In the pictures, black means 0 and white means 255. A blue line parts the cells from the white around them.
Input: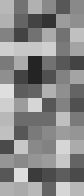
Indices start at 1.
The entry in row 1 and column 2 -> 114
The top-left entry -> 184
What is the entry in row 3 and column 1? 130
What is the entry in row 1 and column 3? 177
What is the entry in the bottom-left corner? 177
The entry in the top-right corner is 137
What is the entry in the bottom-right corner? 184
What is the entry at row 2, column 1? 177
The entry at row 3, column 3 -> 114

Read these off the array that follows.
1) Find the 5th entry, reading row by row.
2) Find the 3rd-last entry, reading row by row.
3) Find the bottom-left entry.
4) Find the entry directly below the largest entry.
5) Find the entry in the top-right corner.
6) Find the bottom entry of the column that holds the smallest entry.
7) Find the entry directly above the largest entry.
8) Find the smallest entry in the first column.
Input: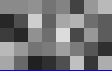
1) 131
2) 192
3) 167
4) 159
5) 185
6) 32
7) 167
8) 39

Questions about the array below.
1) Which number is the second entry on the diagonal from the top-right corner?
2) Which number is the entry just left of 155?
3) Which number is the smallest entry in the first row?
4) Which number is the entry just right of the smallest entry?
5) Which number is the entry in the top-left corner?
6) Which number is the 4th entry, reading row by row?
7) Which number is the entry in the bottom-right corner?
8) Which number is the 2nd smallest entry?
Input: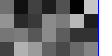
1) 184
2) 177
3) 1
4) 198
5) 112
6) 29
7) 132
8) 16

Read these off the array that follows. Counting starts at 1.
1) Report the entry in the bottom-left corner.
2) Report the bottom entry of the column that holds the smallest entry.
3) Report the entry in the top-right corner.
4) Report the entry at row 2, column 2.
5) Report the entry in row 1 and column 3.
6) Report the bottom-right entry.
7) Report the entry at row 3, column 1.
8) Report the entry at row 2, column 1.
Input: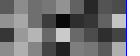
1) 140
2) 33
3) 76
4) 167
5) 111
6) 175
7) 54
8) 146

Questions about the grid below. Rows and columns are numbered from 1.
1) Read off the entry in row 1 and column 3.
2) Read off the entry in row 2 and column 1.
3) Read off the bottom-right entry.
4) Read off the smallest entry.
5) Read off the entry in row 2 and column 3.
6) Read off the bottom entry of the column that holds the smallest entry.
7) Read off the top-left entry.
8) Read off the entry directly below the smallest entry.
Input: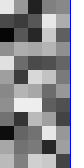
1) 33
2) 74
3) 67
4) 6
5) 87
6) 186
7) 231
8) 143
